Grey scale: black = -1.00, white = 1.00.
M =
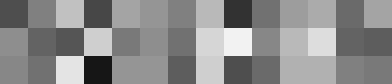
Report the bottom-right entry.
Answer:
-0.05
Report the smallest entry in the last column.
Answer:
-0.27
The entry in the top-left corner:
-0.39
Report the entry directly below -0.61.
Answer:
0.90
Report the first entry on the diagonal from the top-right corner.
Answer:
0.29
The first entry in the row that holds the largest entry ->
0.11
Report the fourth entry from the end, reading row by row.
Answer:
0.39
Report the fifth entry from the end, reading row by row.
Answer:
-0.17
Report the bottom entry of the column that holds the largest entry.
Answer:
-0.39
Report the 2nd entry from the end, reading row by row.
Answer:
0.00
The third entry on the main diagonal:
0.79
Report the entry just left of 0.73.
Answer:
0.45
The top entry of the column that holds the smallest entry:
-0.44

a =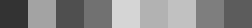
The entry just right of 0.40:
0.51
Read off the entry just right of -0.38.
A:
-0.11

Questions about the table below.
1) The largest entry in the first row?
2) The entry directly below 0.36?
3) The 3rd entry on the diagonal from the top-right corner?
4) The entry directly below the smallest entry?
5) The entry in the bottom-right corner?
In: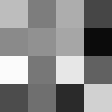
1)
0.48
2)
0.30
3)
-0.07
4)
-0.24
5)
0.64
